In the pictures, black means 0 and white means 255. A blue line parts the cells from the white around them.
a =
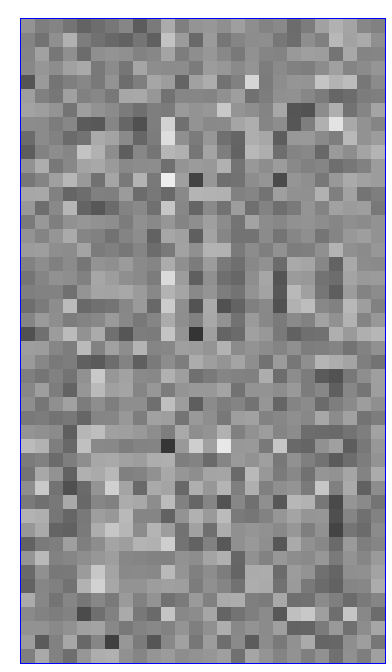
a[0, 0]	147
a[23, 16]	147
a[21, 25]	152
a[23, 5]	130
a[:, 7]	[134, 98, 144, 118, 109, 167, 123, 102, 138, 94, 137, 121, 155, 131, 124, 132, 119, 155, 143, 168, 135, 136, 86, 141, 131, 162, 164, 142, 152, 159, 125, 161, 128, 164, 172, 185, 182, 158, 135, 137, 147, 154, 170, 121, 151, 145]
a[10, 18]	156
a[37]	[98, 122, 126, 159, 127, 141, 164, 158, 179, 177, 206, 115, 98, 129, 88, 144, 153, 143, 87, 170, 145, 136, 106, 154, 126, 133]
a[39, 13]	141
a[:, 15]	[159, 133, 121, 138, 129, 158, 148, 165, 101, 99, 116, 114, 129, 157, 116, 115, 122, 111, 103, 115, 99, 114, 107, 139, 164, 130, 114, 132, 158, 128, 152, 154, 106, 127, 135, 122, 144, 144, 102, 101, 114, 173, 115, 136, 138, 113]
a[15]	[147, 132, 149, 170, 133, 129, 114, 132, 141, 98, 166, 160, 95, 163, 134, 115, 115, 139, 116, 134, 143, 117, 133, 152, 158, 146]
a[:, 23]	[164, 162, 168, 132, 188, 108, 114, 169, 185, 141, 119, 170, 162, 155, 143, 152, 144, 169, 164, 156, 184, 178, 154, 115, 164, 120, 135, 138, 161, 115, 93, 109, 165, 170, 149, 133, 117, 154, 147, 143, 133, 107, 197, 112, 142, 144]
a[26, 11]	148
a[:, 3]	[116, 177, 143, 161, 127, 160, 116, 135, 107, 134, 136, 183, 101, 182, 145, 170, 140, 139, 142, 112, 187, 125, 187, 125, 125, 115, 99, 161, 120, 94, 104, 126, 97, 79, 169, 102, 97, 159, 134, 121, 114, 134, 130, 145, 167, 110]
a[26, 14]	164
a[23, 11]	159
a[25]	[127, 117, 129, 115, 145, 201, 151, 162, 138, 136, 177, 158, 112, 122, 133, 130, 128, 173, 109, 140, 124, 90, 82, 120, 142, 159]
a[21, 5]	136
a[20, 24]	158
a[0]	[147, 126, 132, 116, 99, 109, 119, 134, 92, 122, 171, 127, 148, 151, 143, 159, 142, 131, 137, 108, 124, 161, 177, 164, 135, 129]
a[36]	[151, 170, 100, 97, 122, 173, 198, 182, 140, 180, 157, 114, 161, 111, 172, 144, 149, 145, 137, 151, 127, 145, 68, 117, 107, 139]
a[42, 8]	120
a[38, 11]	146
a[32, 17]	152
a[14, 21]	141
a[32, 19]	136
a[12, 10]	105
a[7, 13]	137
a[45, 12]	146
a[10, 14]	177
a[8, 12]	123
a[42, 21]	159
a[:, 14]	[143, 118, 136, 151, 114, 144, 200, 138, 112, 126, 177, 111, 177, 114, 140, 134, 178, 121, 111, 125, 81, 146, 100, 178, 148, 133, 164, 125, 120, 177, 232, 133, 165, 180, 83, 187, 172, 88, 176, 125, 133, 170, 100, 174, 110, 159]
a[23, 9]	133

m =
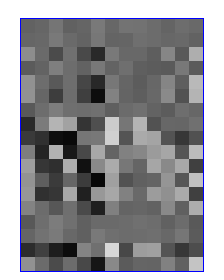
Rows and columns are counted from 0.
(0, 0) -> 98
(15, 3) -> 104
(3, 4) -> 98
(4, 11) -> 94
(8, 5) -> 120
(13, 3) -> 111
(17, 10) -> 129
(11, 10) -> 149
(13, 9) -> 98
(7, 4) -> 52
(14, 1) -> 110
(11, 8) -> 96
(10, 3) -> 174
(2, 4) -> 73
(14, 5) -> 106
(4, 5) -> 40
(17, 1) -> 107
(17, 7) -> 91
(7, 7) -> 118
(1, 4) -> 99
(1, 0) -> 102
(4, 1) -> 109
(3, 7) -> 111
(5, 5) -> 13
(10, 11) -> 168
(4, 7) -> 101
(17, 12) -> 196
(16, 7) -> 72
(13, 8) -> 102
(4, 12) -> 185
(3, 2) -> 127
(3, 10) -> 90

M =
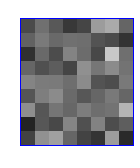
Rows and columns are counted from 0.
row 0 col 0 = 74
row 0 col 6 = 170
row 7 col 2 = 72
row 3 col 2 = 93
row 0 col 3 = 56
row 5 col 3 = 106
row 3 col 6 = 139
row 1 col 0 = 98
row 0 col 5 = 156
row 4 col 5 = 83
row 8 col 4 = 67
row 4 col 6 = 77
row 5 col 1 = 126
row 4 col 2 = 122
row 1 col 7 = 51
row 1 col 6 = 75
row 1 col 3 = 112
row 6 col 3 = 103
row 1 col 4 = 110
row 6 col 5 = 110

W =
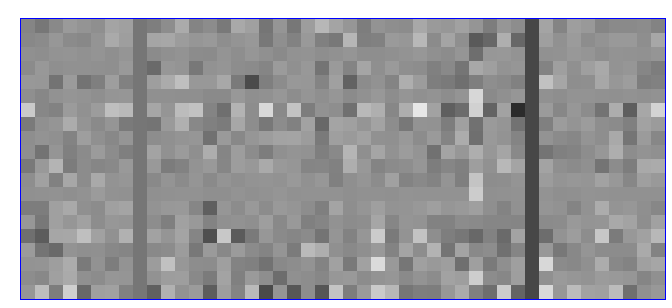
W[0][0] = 133
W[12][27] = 147
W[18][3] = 170
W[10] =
[121, 153, 180, 124, 140, 134, 137, 153, 118, 153, 124, 130, 147, 153, 134, 157, 152, 170, 153, 150, 133, 134, 129, 174, 152, 132, 139, 142, 150, 125, 134, 128, 158, 145, 184, 164, 71, 163, 143, 139, 144, 116, 140, 125, 169, 171]
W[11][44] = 159
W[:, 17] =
[117, 120, 144, 133, 127, 145, 217, 120, 157, 125, 170, 148, 146, 140, 158, 151, 132, 114, 142, 74]
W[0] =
[133, 119, 137, 154, 148, 143, 164, 160, 118, 126, 141, 171, 132, 140, 121, 169, 160, 117, 149, 119, 157, 183, 164, 150, 125, 147, 142, 140, 168, 154, 151, 161, 149, 125, 150, 141, 71, 164, 132, 158, 153, 133, 138, 138, 140, 131]
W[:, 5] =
[143, 148, 148, 144, 127, 143, 156, 138, 144, 155, 134, 169, 155, 140, 141, 161, 144, 146, 140, 159]
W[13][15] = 140
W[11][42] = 152
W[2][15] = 142
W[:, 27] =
[140, 151, 147, 143, 174, 149, 174, 120, 153, 156, 142, 131, 147, 148, 149, 147, 164, 118, 138, 118]
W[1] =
[136, 139, 151, 139, 136, 148, 170, 158, 118, 165, 167, 156, 150, 153, 142, 148, 152, 120, 143, 130, 153, 128, 120, 182, 127, 129, 154, 151, 184, 139, 164, 143, 90, 103, 175, 103, 71, 159, 145, 155, 141, 147, 153, 153, 142, 167]
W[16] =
[155, 116, 106, 147, 143, 144, 136, 133, 118, 137, 140, 156, 120, 154, 136, 155, 139, 132, 149, 123, 186, 174, 144, 137, 143, 153, 131, 164, 141, 179, 116, 163, 137, 141, 112, 133, 71, 152, 120, 136, 149, 140, 140, 140, 170, 131]
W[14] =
[151, 120, 160, 150, 161, 141, 151, 149, 118, 141, 127, 161, 153, 131, 144, 146, 143, 158, 137, 153, 128, 133, 146, 140, 142, 166, 134, 149, 147, 130, 130, 140, 138, 134, 134, 133, 71, 139, 140, 153, 148, 149, 169, 163, 142, 161]
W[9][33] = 151
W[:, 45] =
[131, 167, 149, 125, 129, 146, 211, 155, 135, 144, 171, 153, 145, 135, 161, 184, 131, 166, 144, 152]
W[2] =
[144, 142, 147, 148, 145, 148, 143, 149, 118, 139, 144, 147, 140, 139, 148, 142, 150, 144, 138, 146, 147, 142, 145, 149, 142, 142, 144, 147, 151, 144, 140, 149, 110, 151, 152, 147, 71, 145, 146, 152, 149, 142, 147, 146, 145, 149]
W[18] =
[141, 136, 160, 170, 144, 140, 150, 149, 118, 146, 157, 158, 137, 123, 163, 128, 154, 142, 109, 144, 141, 135, 151, 153, 140, 147, 150, 138, 147, 140, 162, 158, 205, 140, 135, 158, 71, 144, 154, 150, 147, 155, 153, 150, 133, 144]
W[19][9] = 96
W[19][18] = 149
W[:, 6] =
[164, 170, 143, 143, 158, 149, 191, 149, 136, 140, 137, 147, 146, 160, 151, 145, 136, 125, 150, 161]
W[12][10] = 145
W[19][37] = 217
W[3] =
[139, 152, 143, 145, 145, 144, 143, 153, 118, 106, 151, 148, 120, 146, 149, 141, 139, 133, 155, 144, 152, 116, 154, 132, 165, 143, 154, 143, 141, 128, 137, 117, 168, 159, 147, 150, 71, 131, 159, 144, 159, 169, 147, 150, 134, 125]
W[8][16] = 150
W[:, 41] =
[133, 147, 142, 169, 167, 145, 115, 142, 142, 151, 116, 162, 146, 172, 149, 199, 140, 172, 155, 160]
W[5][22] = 150
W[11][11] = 139
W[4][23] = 98
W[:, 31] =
[161, 143, 149, 117, 111, 148, 108, 160, 172, 151, 128, 127, 146, 153, 140, 119, 163, 111, 158, 171]
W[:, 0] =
[133, 136, 144, 139, 152, 143, 202, 122, 142, 143, 121, 142, 144, 125, 151, 111, 155, 147, 141, 150]
